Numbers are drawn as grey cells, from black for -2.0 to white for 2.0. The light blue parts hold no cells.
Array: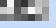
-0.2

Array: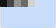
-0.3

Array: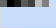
1.0

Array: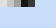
-1.7

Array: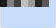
-1.4

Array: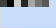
-0.2
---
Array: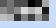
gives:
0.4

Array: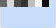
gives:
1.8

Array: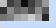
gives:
0.6

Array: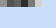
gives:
-0.1

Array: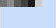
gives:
-1.6

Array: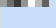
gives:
0.9

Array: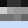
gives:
0.0
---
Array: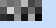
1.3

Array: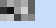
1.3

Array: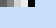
1.7

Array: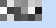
2.0

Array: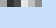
1.6

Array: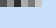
1.1

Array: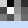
1.9

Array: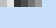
1.6
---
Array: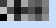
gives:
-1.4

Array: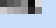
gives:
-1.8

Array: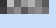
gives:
0.0

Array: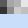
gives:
0.8

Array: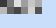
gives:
1.1

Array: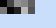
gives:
0.1

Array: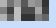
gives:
0.6

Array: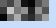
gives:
0.3

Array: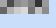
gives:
-1.2

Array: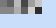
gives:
0.5
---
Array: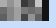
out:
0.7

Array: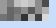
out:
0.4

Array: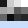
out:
-1.6

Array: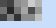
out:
-0.8

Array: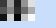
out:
-1.1

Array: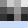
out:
0.2

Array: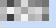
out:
0.4

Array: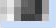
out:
1.2
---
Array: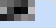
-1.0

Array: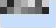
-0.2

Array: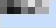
-1.7

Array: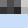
-1.0

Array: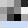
-0.4

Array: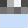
0.0
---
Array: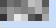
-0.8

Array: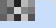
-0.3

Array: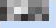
-0.3

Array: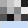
0.7

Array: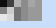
-1.8

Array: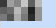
-1.1
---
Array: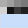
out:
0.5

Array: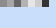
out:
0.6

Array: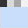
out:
1.4

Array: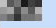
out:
-0.6

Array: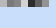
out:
-0.1

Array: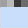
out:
0.9

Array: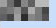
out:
-0.3
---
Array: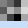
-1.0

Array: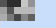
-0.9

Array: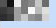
0.3

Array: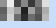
-0.3

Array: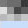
1.1

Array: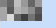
-1.0

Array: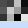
0.8

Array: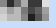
-1.5

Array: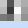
-0.3
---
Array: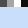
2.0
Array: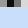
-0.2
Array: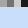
1.2
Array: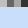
0.6
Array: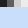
1.3
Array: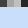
1.0
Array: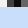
-1.8
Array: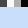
0.7
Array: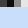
0.2
